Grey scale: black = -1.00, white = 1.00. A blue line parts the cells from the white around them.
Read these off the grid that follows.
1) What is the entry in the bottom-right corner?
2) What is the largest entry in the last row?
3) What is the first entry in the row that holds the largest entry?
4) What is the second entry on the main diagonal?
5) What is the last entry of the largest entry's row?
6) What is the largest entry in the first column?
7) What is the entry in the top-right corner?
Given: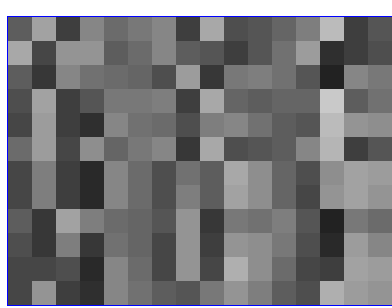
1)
0.16
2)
0.37
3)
-0.39
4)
-0.45
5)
-0.11
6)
0.32
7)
-0.33

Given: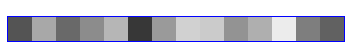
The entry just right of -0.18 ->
0.10
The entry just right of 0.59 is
0.15
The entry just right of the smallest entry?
0.21
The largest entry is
0.85

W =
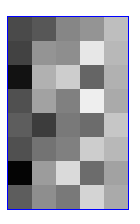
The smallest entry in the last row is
-0.27
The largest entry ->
0.87
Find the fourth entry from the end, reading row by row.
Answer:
0.11
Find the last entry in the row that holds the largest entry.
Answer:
0.33
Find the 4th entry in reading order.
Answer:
0.16
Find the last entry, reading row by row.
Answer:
0.33
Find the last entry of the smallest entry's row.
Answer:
0.27
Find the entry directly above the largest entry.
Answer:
-0.21
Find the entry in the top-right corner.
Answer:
0.49
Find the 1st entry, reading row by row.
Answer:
-0.42
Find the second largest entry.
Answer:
0.81
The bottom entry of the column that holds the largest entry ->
0.66

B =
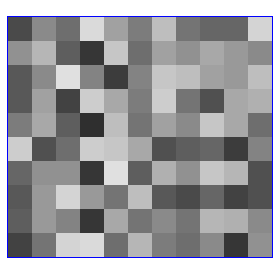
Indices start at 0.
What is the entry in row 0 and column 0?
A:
-0.42
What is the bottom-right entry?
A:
0.14
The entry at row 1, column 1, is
0.43
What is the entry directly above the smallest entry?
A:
0.61
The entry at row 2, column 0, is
-0.31
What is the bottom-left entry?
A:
-0.48
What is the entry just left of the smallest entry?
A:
-0.26
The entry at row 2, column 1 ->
0.08
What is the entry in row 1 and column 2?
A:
-0.26
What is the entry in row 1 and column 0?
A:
0.14
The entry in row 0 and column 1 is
0.08
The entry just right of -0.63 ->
0.49
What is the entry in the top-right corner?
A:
0.66
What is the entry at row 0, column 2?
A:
-0.14

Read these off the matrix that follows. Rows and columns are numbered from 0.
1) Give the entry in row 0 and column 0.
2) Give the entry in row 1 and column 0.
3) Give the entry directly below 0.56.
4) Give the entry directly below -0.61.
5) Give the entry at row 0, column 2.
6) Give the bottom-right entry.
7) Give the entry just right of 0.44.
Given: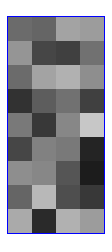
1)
-0.16
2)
0.17
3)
-0.72
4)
-0.05
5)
0.28
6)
0.22
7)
-0.39
